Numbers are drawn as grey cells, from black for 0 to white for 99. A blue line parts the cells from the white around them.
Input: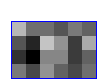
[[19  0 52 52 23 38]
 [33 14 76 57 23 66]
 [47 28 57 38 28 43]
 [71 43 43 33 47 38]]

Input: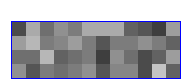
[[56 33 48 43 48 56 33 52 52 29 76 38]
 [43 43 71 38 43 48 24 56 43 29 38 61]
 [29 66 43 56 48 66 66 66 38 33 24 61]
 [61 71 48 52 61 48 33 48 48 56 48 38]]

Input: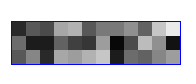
[[42 11 11 38 25 21 61  3 29 73 56  7]
 [16 34 29 65 69 34 47 47 56 38 77 91]
 [34 52 16 65 61 69 77 11 42 38 52 61]]

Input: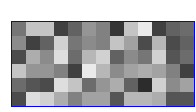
[[54 25 38 81 46 54 50 76 63 29 71 29 38]
 [42 33 29 86 76 42 58 67 38 17 81 54 63]
 [76 58 58 50 25 91 71 54 63 67 63 50 25]
 [29 67 54 86 42 71 81 38 54 46 81 33 42]
 [46 76 76 25 38 58 50 21 76 91 25 38 42]
 [29 86 81 67 50 63 63 33 71 71 67 33 33]]

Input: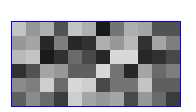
[[19 32 64 59 37 37 84 45 15 64 41 49]
 [54 49 80 41 84 80 28 45 45 76 37 37]
 [37 54 41 23 80 64 59 64 28 59 41 23]
 [76 59 68 32 76 68 10 45 68 64 32 32]
 [59 64 15 49 15 19 68 59 72 19 64 49]
 [72 76 10 19 41 28 15 84 84 15 19 28]]

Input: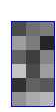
[[38 24 52]
 [76 29 61]
 [19 38 34]
 [29 43 48]
 [61 48 14]
 [57 66 71]]

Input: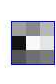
[[33 43 48]
 [62 53 71]
 [ 7 97 89]]

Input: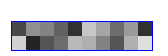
[[81 14 33 42 72 68 51 33 68 86]
 [28 56 51 38 19 77 64 42 60 19]]
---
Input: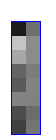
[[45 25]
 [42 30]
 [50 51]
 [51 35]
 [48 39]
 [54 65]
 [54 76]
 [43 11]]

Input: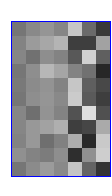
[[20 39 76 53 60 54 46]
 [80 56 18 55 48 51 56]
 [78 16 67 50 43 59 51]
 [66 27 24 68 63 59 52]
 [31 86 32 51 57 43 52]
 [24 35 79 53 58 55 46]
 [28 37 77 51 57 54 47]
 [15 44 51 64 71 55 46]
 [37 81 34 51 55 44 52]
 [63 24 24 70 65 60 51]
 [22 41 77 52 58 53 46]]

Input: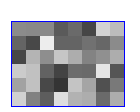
[[67 41 67 69 86 36 50 81]
 [47 31 64 76 20 28 75 63]
 [33 89 41 42 26 38 75 79]
 [67 56 51 67 77 55 70 27]
 [54 40 44 39 39 92 28 39]
 [73 82 27 41 35 53 53 54]]

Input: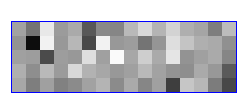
[[28 48 71 77 24 62 52 66 54 70 63 54 50 62 49 65]
 [35 59 66 55 57 63 72 62 59 65 69 84 60 72 55 68]
 [52 66 62 57 89 66 80 65 97 62 86 59 61 29 61 62]
 [56 66 68 76 86 58 45 61 59 94 28 71 59 94  5 57]
 [73 49 64 68 82 70 84 72 52 53 34 66 60 90 45 63]]

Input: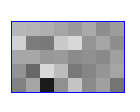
[[45 62 54 76 56 10 64 50]
 [64 58 52 47 73 84 40 57]
 [62 53 56 54 60 59 65 65]
 [55 64 58 84 78 47 48 81]
 [61 55 66 60 64 68 70 71]]

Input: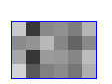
[[68 46 54 50 34 82]
 [73 52 59 60 21 65]
 [53 39 52 72 57 54]
 [70 49 56 53 22 78]]
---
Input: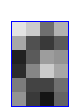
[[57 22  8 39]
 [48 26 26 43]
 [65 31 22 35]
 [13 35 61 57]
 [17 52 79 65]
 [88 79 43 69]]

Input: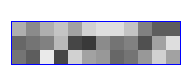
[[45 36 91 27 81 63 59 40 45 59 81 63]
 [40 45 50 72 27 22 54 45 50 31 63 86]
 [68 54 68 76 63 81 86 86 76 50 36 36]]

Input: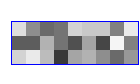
[[36 36 69 45 31 64 27 95 50]
 [86 55 41 45 82 78 78 50 91]
 [82 91 73 22 64 69 55 41 59]]

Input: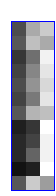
[[ 7 12 99]
 [12 21 99]
 [16 26 94]
 [16 39 94]
 [21 43 94]
 [26 47 89]
 [26 52 89]
 [30 57 84]
 [30 66 79]
 [34 70 74]
 [34 74 66]
 [34 79 61]]

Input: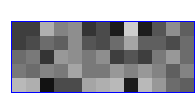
[[24 24 68 51 55 20 29 11 80 11 33 55 37]
 [24 29 42 37 55 33 29 42 64 37 37 29 42]
 [47 42 51 47 64 47 47 59 51 59 51 37 51]
 [42 47 20 59 55 47 55 24 33 24 47 59 42]
 [72 68  7 29 29 64 68 72 11 72 59 42 37]]

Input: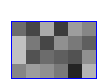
[[42 27 66 23 61 52]
 [75 32 42 37 32 56]
 [75 47 27 56 47 37]
 [52 61 56 47 14 70]]

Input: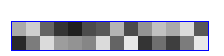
[[16 48 85 61 57 52 85 39 90 20 43 24 48 90]
 [66 80 39 20 12 29 34 70 29 57 75 66 85 34]]
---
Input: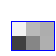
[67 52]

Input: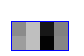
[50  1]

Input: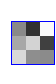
[97 82 84]

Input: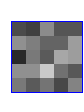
[33 39 35 56 47]

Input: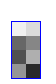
[85 40]

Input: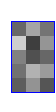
[45 24 50]

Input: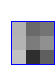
[45 48 75]

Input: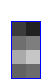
[13 43]

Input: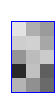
[60 81 58]
